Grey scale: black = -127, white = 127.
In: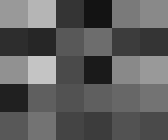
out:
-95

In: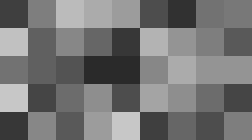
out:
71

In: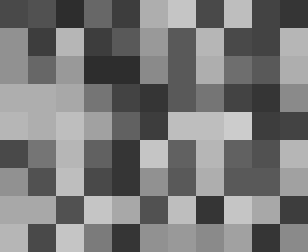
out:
40

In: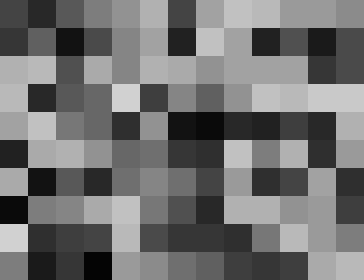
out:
81

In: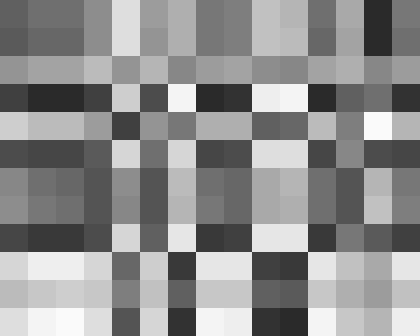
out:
59

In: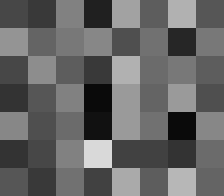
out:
-76

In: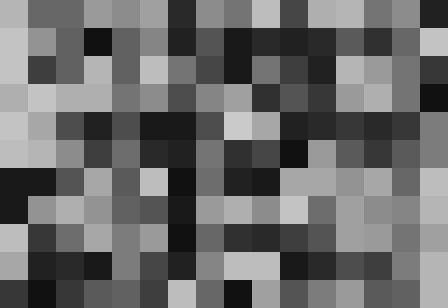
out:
39
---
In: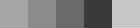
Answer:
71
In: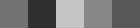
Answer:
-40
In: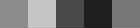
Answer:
-9
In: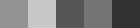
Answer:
-77
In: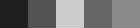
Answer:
10
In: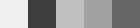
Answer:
-24
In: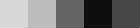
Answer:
-56
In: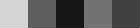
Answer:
-62
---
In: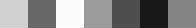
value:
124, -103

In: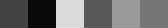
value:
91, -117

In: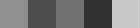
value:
72, -76

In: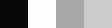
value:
125, -119

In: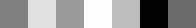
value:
125, -124

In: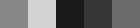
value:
83, -101

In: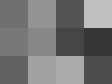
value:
64, -72
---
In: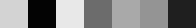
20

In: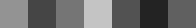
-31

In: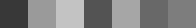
-2

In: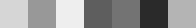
24

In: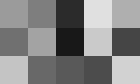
-1

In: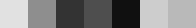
14

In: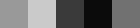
-14

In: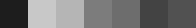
-18
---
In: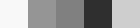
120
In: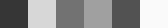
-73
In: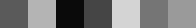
-37
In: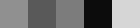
16
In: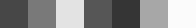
-56
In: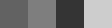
-29
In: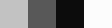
66
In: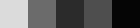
91
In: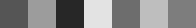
-42
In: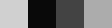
80
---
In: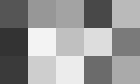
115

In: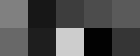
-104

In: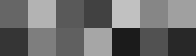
51

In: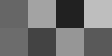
35

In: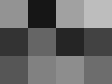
-26

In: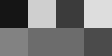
79

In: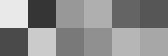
-74

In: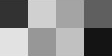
80

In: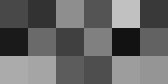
-21
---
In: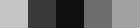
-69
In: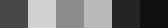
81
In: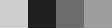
-95
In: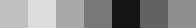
92
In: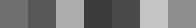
-39
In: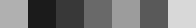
-100
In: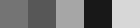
-40
